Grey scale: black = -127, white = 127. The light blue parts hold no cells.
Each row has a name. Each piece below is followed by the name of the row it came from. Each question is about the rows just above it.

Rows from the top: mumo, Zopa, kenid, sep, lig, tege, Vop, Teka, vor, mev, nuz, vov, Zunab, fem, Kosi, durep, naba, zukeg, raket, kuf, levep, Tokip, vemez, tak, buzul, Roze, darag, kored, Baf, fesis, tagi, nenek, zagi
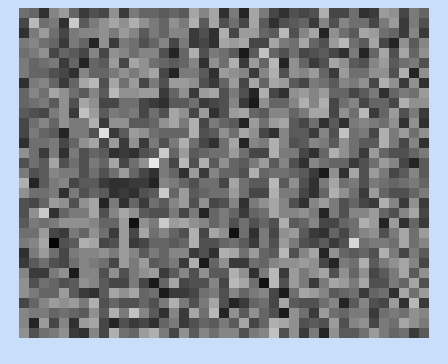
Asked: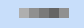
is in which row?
Zopa
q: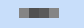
fem
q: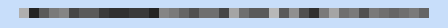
zukeg
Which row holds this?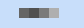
fesis
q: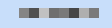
Zunab

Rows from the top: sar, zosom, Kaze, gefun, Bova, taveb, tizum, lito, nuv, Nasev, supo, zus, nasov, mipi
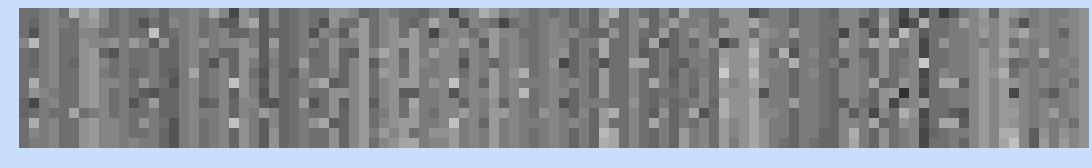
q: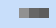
Bova
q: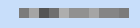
supo
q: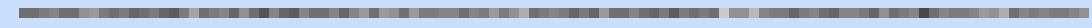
tizum
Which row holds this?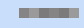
mipi
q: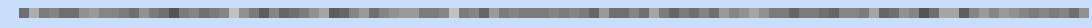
zus
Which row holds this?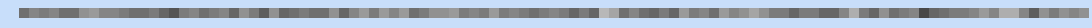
nasov

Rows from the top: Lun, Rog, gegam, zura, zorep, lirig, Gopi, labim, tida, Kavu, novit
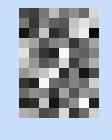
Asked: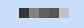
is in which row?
Rog
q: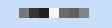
zorep
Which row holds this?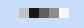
Kavu
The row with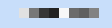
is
zorep
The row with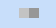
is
lirig
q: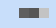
Rog
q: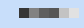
Rog

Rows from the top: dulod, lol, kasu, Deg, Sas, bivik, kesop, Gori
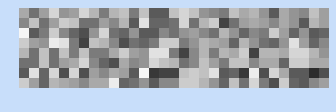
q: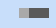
kesop
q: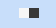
kesop
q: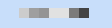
Sas
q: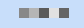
lol
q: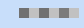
Sas
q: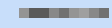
kasu

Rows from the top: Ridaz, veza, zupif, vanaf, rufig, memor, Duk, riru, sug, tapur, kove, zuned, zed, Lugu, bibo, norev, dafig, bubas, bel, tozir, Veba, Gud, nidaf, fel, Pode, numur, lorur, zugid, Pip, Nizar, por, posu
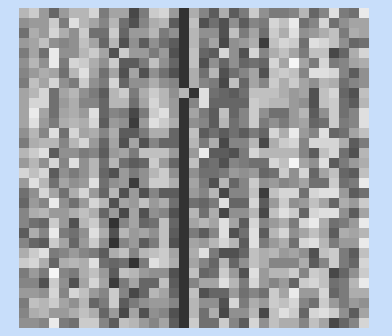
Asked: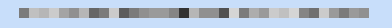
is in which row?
Nizar
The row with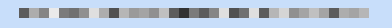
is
nidaf

